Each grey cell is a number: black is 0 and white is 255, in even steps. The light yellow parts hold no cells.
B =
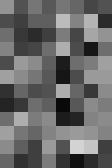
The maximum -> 211
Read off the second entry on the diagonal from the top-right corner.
180
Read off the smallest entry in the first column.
36
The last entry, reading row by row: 70
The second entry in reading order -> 82
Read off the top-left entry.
147
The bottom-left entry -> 102
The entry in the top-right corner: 82
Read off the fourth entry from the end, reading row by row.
49
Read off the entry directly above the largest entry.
154
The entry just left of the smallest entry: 95
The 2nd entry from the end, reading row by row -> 43
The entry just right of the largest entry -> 196
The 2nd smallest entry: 16
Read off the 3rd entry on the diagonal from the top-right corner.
70
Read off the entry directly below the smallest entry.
28
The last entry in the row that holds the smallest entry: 124
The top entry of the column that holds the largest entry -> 102
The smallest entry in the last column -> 43

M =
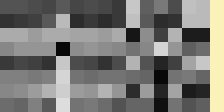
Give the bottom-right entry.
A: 95
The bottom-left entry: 108
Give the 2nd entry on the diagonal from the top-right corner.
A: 186
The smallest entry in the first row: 57
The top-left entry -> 83
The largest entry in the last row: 221
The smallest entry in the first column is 50
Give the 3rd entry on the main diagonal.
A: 156
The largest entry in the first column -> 171
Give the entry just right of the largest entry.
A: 115
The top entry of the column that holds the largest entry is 89
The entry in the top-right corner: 186
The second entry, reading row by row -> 83
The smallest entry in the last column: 28
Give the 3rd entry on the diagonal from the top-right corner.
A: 179
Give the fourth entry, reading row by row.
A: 70
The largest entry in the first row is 199
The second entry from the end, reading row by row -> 83

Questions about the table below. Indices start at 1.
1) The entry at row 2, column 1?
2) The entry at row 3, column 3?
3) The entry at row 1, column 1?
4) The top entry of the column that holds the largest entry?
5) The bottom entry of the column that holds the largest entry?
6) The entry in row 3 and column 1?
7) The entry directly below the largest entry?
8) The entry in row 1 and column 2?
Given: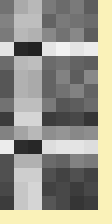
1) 130
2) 177
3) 114
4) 107
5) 72
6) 122
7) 114
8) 170
